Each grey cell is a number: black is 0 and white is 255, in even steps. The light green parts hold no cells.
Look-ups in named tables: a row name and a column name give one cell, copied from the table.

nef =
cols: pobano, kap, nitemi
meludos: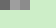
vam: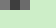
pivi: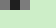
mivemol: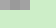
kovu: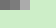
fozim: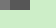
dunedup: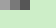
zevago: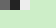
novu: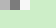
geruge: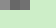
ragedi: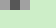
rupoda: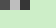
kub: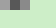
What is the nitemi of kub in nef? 138
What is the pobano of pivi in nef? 118
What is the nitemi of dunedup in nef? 86
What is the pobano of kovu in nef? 113
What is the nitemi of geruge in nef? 113
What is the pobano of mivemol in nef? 167

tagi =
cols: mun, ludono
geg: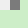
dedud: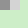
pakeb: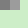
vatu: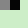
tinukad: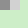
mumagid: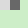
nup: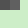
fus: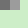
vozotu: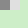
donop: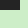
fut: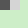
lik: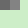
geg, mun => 239
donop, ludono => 36
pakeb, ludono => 156
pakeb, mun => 125
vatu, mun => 133
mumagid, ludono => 104

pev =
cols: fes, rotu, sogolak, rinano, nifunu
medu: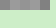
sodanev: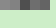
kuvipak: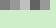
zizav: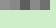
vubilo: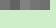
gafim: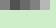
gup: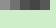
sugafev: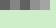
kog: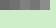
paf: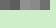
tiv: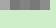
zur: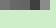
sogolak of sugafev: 97
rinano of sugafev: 145
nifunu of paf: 111
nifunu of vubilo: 111
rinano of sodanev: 110
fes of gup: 143
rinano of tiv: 121
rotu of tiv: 121
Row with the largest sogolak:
kuvipak

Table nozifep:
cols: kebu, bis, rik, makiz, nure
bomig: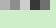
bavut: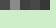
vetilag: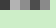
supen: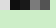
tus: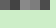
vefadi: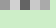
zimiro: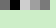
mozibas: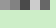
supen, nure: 83
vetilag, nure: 138
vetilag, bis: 179
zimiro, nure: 122
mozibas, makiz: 204
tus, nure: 76
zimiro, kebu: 109
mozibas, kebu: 151
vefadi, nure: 170
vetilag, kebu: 60
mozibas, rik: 74
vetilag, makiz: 77
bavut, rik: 64
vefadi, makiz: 201
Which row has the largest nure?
vefadi

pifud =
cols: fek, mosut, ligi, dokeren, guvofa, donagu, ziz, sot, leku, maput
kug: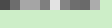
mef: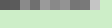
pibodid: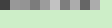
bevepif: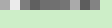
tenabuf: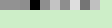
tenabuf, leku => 117
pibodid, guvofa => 156
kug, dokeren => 165
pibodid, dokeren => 124
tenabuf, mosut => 146
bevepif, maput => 131
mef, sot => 118
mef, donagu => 137
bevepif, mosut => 235
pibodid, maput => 172
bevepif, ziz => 117
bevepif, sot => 170
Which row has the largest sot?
tenabuf

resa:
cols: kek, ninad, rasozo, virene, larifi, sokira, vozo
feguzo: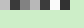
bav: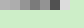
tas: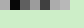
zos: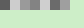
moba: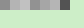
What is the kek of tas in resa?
173
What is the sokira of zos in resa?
107
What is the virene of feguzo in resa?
184
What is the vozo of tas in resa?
184
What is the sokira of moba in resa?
181
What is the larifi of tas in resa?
64
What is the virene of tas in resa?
156
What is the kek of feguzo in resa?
192
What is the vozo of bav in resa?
220
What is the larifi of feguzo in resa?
60
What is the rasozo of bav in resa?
149
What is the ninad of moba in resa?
180
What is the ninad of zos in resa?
205
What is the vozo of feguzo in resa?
50
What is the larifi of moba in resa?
166
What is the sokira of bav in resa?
81
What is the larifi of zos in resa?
207
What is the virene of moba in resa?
146
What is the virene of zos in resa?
131

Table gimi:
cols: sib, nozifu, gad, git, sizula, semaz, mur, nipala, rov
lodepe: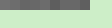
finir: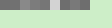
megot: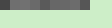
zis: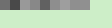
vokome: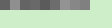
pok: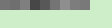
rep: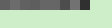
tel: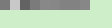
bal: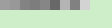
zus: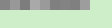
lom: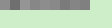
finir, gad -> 137
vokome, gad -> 100
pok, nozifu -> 111
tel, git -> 123
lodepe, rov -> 95
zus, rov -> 157
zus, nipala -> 128
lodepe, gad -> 102
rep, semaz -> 102
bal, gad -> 131
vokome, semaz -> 109
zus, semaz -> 128
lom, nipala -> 133
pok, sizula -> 88

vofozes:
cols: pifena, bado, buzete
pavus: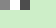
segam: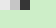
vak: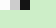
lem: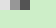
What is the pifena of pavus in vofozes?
133
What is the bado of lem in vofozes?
151
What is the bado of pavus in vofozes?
254
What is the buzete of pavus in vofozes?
77
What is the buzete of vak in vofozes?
20
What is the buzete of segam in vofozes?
54
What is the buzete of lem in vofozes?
84
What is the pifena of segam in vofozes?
233
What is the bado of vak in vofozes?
205
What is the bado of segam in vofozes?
198
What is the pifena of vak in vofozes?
252
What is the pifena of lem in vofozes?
225

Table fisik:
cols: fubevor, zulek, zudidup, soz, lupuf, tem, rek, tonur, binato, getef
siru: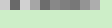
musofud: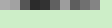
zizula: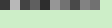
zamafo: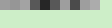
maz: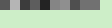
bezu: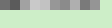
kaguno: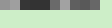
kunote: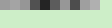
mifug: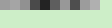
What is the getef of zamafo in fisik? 172
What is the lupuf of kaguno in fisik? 51
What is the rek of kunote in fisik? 151
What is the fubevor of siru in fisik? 204
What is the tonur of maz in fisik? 79
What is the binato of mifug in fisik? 156
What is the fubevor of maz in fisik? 87
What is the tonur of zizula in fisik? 73
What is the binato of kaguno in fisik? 89
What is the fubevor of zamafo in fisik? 157
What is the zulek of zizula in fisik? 184
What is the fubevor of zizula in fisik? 56
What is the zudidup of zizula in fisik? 67
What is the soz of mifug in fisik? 74
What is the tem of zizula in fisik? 150
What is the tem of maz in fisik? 133
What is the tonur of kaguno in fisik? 95
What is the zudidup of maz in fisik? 60
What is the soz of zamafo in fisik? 88

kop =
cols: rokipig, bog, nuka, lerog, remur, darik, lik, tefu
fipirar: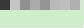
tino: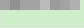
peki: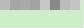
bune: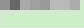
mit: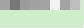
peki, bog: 166
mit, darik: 242
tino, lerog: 163
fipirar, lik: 191
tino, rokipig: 163
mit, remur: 163
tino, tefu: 176
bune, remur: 153
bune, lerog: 159
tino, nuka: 163
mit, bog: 120
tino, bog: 146
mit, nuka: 156
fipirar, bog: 196
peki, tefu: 196
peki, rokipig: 185
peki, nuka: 169
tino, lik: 163
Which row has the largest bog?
fipirar

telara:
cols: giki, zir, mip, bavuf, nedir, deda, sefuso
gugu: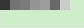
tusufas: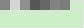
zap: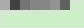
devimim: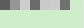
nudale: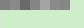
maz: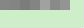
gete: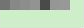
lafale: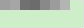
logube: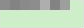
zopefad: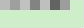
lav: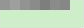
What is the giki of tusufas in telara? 132
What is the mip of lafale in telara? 113
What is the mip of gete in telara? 141
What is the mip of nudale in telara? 105
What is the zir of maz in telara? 132
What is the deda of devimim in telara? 204

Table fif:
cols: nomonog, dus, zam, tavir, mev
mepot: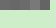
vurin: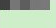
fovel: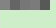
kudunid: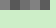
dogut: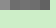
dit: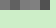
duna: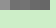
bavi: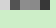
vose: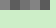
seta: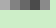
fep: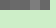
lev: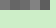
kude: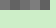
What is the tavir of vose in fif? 131
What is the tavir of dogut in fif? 110
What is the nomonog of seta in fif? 172
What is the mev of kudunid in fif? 92
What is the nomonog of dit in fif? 119
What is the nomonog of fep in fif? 101
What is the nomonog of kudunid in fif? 127
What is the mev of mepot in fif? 100
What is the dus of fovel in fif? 101
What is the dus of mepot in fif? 104
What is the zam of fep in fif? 104
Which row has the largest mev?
seta

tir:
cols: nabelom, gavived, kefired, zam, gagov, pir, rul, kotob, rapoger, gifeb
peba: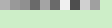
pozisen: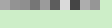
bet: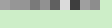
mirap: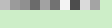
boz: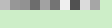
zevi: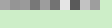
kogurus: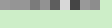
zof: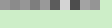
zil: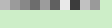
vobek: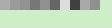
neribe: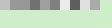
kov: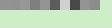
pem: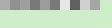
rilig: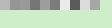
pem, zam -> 120
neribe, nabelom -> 193
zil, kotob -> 60
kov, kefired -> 151
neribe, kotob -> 94
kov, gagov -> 147
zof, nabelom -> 151
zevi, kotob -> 90
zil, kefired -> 136
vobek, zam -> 119
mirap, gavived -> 155
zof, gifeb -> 149
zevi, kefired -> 154
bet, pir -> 96
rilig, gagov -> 157

